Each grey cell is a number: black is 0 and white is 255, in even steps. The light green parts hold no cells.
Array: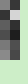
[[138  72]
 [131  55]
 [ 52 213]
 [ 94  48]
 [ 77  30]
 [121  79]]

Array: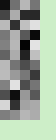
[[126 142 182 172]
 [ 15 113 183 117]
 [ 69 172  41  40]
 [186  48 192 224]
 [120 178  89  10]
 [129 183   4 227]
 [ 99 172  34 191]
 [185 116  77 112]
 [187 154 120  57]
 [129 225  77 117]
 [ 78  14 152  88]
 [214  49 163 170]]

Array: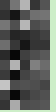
[[ 52 170  77  80  86]
 [ 63 117 180  53  84]
 [ 48  21  79 112 116]
 [118  79 182  76  87]
 [ 68  37  42  54  65]
 [110  55  22  52  52]
 [ 41   7  64  78  89]
 [ 74 178  51 128 108]
 [ 58  13  68  83  93]
 [196  76  81  78  69]
 [ 64   8  56  72  80]]

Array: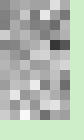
[[204 176 248 177 113 168 158]
 [139 162 172 162 162 222 173]
 [129 149 198 122 231 160 120]
 [126 170 150 128 135 109 182]
 [204 166 183 159 127 154 177]
 [130 133 165 175 199  54  86]
 [175 151 136 205 211 180 193]
 [181 167 192 157 161 198 212]
 [172 182 160 188 171 192 143]
 [157 191 187 234 130 184 109]
 [188 229 152 171 197 174 148]
 [184 149 201 150 214 226 176]]

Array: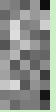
[[152 104 122 122  78]
 [137 125  90 153  14]
 [102 133 176 153 169]
 [143 214 127 134 206]
 [122 221 147 105  86]
 [ 84 155 193 156 114]
 [148 182  89 107 101]
 [168  89 158  96 140]
 [161 124 109 157  58]
 [197 216  87 146 121]
 [121 127 132 123  21]]

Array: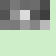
[[124 122 155 133 185]
 [ 95 120 106 108  75]
 [ 83 149 219  84  62]]

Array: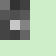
[[ 68  62 100]
 [114  50  64]
 [ 85  79  88]
 [ 68 199 131]]

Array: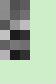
[[179  26  48]
 [140  80  92]
 [138  92 112]
 [ 85 150 189]
 [194  27  47]
 [ 97 119 111]]
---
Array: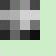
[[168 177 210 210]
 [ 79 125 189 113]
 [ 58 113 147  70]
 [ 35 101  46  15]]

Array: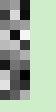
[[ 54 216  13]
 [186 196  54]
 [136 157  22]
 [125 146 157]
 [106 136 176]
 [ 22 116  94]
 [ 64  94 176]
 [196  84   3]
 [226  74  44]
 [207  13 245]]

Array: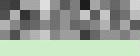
[[ 80 177  50  91 187 113 146 125 198  91 198  91 113 187]
 [177 134  91 103 134 113 146 103 113 134 177 103 166  91]
 [134  80 157 177 198 134 157 157  60 103 146 146 125 157]
 [ 71  60 166 166 222 146  91 125  28 166 125 103 134 210]]

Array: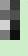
[[101  79]
 [154  57]
 [210  36]
 [121  15]]

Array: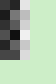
[[ 27 120 189]
 [ 37 100 200]
 [ 49  90 209]
 [ 70  70 219]
 [ 58  37 229]
 [ 80  16 240]]

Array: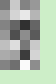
[[191 221 120 201]
 [162 212 232 181]
 [120 201 131 152]
 [171 162  60 212]
 [131 111 250 141]
 [131 101  48 101]
 [152  79 141  90]]
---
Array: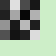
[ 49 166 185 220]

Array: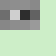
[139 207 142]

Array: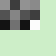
[146 133  19]

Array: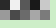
[41 74]

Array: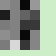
[142 130  54 133]

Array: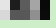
[229  87]
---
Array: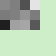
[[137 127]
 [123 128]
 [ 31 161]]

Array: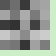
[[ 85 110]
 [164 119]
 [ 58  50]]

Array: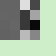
[[100 100]
 [101 100]
 [ 99 102]]

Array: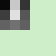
[[  9 200]
 [ 61 224]
 [ 98 113]]

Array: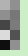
[[178 144]
 [143 119]
 [ 69 123]]

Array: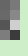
[[102 121]
 [105 136]
 [ 85 207]]
